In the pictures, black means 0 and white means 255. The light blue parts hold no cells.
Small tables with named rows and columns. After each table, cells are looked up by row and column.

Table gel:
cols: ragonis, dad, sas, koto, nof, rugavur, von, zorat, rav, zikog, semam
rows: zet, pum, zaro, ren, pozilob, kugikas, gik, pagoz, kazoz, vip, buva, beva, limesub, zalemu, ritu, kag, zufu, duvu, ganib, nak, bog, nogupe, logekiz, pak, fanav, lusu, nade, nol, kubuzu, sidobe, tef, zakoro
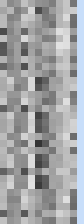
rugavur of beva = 69
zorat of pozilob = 170
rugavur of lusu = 72
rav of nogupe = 179
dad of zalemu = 150
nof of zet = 168
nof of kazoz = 173
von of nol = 134
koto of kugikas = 216
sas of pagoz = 159
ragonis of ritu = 198
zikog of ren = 189
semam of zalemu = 118
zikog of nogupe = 188
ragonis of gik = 84

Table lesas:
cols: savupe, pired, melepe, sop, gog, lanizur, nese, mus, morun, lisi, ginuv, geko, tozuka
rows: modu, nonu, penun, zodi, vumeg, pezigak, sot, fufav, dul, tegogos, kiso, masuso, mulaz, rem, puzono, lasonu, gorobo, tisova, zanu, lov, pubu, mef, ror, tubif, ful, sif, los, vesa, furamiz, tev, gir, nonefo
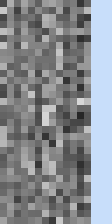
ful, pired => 157
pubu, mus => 56
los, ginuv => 142
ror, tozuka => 97
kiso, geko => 61
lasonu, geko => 101
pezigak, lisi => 90
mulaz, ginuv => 137
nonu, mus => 93
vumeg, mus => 129
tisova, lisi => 92
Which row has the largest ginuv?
tev

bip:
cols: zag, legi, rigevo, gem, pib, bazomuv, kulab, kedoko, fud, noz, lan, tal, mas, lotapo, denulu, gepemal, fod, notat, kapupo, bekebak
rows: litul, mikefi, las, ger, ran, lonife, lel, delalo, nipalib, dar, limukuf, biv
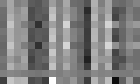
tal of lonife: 109
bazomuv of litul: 86
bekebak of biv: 90
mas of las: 61
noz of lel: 213
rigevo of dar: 149
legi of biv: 196
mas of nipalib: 33
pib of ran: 81
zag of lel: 103
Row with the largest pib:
limukuf

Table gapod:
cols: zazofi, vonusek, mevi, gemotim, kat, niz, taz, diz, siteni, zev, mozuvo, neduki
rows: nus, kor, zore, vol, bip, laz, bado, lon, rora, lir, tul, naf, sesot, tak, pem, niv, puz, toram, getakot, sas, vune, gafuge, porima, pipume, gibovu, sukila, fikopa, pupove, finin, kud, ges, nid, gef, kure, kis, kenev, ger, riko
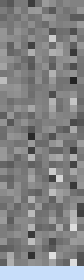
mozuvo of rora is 154
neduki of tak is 117
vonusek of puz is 151
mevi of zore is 113
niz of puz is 135
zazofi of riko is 95
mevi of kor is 140
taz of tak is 125
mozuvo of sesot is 122

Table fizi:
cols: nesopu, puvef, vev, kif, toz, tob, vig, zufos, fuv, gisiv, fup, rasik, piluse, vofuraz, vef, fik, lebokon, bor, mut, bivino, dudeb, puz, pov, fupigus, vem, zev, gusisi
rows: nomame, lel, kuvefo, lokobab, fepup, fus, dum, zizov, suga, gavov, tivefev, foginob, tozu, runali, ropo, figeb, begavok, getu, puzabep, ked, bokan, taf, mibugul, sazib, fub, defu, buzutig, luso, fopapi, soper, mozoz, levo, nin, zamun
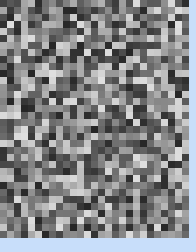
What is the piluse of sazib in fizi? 69
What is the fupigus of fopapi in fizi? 158
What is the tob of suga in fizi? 48
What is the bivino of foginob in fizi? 215
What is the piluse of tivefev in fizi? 94
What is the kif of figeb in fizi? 38
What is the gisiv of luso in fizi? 132
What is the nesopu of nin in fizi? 198
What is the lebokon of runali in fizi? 97
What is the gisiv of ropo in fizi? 211
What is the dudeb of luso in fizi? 105
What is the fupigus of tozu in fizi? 183
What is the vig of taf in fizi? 120
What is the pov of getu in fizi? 95
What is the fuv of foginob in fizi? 92
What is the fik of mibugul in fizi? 67
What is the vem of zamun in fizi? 162
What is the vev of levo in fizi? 131

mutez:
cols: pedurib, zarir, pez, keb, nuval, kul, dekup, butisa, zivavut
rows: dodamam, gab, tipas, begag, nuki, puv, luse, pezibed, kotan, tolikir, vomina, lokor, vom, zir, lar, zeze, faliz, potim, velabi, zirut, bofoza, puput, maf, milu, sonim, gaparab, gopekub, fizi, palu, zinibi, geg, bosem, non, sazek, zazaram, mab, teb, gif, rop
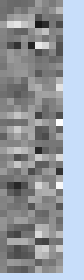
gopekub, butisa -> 127
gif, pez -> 150
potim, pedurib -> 112
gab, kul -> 142
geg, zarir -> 137
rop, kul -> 170
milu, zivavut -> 119
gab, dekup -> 126
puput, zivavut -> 105
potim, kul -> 182
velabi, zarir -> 168
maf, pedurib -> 125
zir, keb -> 103
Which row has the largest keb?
begag

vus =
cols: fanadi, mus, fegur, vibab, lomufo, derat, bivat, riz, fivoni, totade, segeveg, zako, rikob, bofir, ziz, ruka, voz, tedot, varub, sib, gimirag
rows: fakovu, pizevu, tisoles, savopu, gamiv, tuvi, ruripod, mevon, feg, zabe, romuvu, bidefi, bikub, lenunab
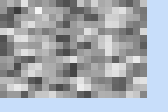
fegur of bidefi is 169
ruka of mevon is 224
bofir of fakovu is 209
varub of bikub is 154
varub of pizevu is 181
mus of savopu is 97

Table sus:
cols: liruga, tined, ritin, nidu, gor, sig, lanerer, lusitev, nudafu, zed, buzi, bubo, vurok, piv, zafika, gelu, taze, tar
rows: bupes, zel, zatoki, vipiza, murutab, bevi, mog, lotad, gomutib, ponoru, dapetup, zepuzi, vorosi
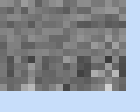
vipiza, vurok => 88
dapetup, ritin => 124
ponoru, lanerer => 89
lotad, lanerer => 135
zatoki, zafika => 115
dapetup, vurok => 79
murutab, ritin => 113
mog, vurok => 110
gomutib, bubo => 79
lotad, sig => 132
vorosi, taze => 121

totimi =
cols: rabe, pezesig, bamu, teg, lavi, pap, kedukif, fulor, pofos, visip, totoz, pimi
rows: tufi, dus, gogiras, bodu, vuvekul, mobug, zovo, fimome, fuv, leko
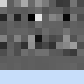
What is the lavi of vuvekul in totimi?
94
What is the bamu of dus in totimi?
92
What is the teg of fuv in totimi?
93
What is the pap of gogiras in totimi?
229
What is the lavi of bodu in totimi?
84
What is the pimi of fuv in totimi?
96
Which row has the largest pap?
gogiras

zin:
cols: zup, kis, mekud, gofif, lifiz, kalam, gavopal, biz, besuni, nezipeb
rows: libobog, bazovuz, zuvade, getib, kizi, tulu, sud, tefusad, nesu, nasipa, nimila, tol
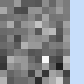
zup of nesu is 63
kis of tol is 90
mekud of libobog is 155
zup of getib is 129
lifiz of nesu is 108
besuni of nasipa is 30

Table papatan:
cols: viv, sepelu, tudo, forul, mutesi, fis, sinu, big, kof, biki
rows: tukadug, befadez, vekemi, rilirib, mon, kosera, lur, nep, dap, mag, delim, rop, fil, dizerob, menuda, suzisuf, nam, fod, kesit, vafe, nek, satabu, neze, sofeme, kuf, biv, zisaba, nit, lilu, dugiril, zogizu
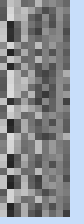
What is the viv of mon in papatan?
196
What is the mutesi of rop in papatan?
160
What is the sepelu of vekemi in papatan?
219
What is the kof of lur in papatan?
122
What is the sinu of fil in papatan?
128
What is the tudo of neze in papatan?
86
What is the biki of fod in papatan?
93
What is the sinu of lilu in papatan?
121
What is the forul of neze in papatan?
175
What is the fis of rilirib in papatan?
91
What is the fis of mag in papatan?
82
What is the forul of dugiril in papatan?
174
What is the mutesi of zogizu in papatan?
88
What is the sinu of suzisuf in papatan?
74
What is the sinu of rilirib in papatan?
123
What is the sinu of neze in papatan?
120

